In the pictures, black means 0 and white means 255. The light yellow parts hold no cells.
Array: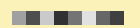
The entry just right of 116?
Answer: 225
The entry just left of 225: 116

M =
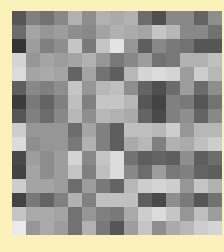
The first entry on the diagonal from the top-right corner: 142
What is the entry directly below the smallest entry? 212
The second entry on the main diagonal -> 164
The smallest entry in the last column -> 86
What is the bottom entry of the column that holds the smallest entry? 234
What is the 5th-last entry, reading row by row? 142
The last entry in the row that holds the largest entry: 212
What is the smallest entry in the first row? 79
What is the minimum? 52
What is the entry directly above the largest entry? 197
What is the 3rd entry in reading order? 114
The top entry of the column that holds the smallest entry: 86
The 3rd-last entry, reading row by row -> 183
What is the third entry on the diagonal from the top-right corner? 114
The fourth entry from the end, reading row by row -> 170
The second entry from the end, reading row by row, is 205

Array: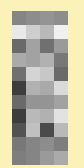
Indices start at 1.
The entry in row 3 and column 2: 162
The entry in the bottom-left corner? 126
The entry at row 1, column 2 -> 141
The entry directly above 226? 162
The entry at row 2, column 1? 233
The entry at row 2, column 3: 185
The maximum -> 240
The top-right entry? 141
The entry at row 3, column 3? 112
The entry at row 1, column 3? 148

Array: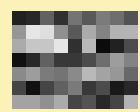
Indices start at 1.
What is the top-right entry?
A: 83
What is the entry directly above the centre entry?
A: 48
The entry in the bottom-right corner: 179
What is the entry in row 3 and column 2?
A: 198
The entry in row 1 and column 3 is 97
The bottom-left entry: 163
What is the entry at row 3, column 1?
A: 171
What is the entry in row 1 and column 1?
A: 33
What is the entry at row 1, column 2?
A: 40
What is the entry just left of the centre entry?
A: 56
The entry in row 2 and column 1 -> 151
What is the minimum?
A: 11
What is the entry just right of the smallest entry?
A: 33
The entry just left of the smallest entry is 185
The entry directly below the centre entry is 138

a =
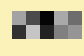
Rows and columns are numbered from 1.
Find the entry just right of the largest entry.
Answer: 34
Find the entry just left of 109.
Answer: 169
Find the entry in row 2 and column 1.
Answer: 49

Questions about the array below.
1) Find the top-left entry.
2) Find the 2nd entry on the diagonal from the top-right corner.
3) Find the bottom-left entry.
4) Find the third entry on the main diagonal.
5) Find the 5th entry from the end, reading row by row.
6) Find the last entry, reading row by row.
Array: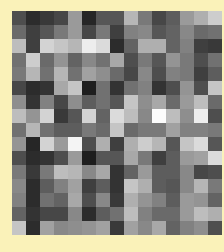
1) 78
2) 106
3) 197
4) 211
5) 168
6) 78

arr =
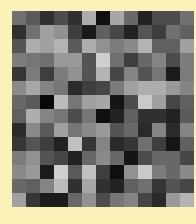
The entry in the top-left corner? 112
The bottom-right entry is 179
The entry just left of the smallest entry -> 90
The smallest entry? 9
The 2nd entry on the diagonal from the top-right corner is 112
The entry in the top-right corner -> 112
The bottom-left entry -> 160
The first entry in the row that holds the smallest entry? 104
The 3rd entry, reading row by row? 48
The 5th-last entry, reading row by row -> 132
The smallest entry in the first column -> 42
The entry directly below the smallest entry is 132
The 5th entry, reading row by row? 48
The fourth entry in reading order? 76
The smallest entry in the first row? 15
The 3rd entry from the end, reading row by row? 42
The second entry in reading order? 90
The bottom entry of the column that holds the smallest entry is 27
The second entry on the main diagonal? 112

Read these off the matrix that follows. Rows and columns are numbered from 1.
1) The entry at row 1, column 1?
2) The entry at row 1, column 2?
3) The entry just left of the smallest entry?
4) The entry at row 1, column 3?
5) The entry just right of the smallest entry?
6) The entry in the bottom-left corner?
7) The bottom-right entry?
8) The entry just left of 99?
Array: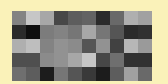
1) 131
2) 198
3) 43
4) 167
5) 124
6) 111
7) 105
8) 93

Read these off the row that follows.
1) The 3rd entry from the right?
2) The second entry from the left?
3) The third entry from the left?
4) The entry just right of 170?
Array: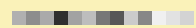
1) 240
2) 141
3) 170
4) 47
